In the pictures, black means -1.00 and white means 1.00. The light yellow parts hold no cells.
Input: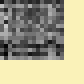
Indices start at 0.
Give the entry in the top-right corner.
-0.46
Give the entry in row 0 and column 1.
-0.22
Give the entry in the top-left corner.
-0.83
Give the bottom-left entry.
0.35
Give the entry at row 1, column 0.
0.48
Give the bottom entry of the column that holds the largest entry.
-0.46
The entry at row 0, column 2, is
-0.33
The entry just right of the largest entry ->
-0.22
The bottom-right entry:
-0.10
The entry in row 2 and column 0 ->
-0.33
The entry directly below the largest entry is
0.35
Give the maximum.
0.58

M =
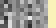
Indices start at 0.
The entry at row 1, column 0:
-0.31
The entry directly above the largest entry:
-0.42
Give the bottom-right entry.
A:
0.36
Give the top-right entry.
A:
0.36
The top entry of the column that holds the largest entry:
0.49
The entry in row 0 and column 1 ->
-0.54
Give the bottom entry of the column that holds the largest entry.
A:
-0.65
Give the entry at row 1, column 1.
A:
0.49
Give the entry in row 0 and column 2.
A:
0.03
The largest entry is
0.83
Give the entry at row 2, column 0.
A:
-0.20
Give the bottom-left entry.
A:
-0.31
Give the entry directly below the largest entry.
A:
-0.42
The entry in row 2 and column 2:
-0.31

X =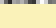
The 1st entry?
0.51
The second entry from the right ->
-0.12
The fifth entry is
0.19

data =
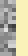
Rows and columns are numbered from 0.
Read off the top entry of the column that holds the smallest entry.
0.42
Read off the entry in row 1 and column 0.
0.19
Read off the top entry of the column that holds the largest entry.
0.06
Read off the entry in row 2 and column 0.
0.32
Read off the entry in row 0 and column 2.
0.53
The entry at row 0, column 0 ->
0.32
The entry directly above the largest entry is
0.42
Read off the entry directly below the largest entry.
0.06
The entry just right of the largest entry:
-0.07
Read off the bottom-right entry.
-0.07
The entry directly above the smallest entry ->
0.53
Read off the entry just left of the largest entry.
0.32
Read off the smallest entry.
-0.51

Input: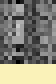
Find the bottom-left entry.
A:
-0.55
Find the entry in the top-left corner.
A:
-0.43
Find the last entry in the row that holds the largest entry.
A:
0.26
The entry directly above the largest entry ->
0.37
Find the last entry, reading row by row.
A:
-0.66
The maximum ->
0.58
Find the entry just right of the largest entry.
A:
0.26
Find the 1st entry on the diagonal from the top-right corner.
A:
-0.66
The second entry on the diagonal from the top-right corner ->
-0.31
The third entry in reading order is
-0.77
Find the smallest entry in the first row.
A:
-1.00
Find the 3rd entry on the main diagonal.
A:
-0.07
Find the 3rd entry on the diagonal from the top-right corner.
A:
-0.07
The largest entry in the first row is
0.05
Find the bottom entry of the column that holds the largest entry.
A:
-1.00
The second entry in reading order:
-0.19
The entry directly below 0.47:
0.26
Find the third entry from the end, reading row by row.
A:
-0.55
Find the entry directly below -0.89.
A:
0.15

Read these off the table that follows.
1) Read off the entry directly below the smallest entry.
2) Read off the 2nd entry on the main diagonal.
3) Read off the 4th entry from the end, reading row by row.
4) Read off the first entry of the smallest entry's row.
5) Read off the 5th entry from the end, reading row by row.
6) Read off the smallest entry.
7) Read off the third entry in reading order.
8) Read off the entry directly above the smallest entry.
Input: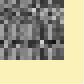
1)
0.03
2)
0.13
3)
0.26
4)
-0.73
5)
-0.48
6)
-0.84
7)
0.03
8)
-0.35

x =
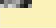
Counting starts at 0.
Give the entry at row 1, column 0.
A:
0.58
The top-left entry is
-0.50
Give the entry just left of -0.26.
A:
0.33
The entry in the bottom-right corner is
0.21
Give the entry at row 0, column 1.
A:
0.11

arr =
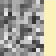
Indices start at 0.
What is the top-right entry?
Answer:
-0.26
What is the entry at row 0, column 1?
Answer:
0.23
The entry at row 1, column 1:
-0.02
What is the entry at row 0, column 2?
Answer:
-0.02
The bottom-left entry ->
-0.36
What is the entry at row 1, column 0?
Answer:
-0.14
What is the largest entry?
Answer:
0.93
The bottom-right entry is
0.57
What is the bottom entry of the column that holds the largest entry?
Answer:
0.47
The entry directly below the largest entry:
0.57
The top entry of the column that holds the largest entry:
-0.14
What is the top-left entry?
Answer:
0.10
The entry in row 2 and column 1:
0.57
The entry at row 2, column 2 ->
-0.02
